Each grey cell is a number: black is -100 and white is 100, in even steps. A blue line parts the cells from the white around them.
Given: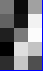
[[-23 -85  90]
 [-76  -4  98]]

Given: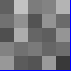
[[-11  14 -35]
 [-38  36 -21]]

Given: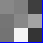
[[ -8   7  28]
 [-10  91 -59]]

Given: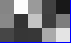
[[  7 -60  54]
 [-45 -58 -57]]

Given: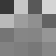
[[46 23 13]
 [-8  5  4]]

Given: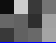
[[-19 -23 -64]
 [-55 -24 -18]]

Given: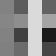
[[  5  11  71]
 [  2 -50  71]]

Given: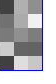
[[-11  34  89]
 [ -4  13  -2]]
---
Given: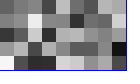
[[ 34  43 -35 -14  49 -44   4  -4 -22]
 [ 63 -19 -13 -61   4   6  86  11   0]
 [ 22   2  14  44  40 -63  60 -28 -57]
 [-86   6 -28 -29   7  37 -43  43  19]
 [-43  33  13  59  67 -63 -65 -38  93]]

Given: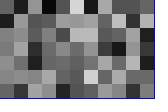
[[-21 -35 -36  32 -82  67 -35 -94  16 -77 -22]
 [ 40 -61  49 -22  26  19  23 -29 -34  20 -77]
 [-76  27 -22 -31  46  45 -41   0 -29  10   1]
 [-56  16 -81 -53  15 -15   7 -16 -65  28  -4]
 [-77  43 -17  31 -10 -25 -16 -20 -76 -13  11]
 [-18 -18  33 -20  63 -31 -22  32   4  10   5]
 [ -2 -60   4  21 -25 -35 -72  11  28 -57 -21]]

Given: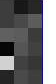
[[-70 -81 -52]
 [-28 -43 -52]
 [-54 -28 -25]
 [-49 -33 -95]
 [-58 -49  64]
 [-51 -42 -72]]

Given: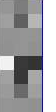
[[ 21  -2  18]
 [ 43 -25  25]
 [ 16  16  15]
 [ 14  16  14]
 [-60 -56  89]
 [ 32 -57  26]
 [ 25 -17  21]
 [ 14  15  16]]

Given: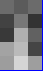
[[-16 -29 -16]
 [-60  -6 -48]
 [-24  37 -55]
 [-46  46  28]
 [ 24  67  23]]

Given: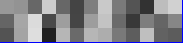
[[ 64  48 -61 -34  -4  58  -1 -47 -19  60 -19  15  19]
 [  5 -21  -1 -56 -17  53  23 -46  24 -43  72  30 -21]
 [-28 -23  50 -27  -5  36  43 -17  43 -75  74  29 -35]]
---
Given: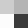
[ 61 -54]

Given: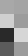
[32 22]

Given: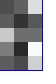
[-39 -60 -14]

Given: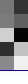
[ -7 -25]

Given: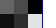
[-21 -65]

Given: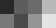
[-68 -42]
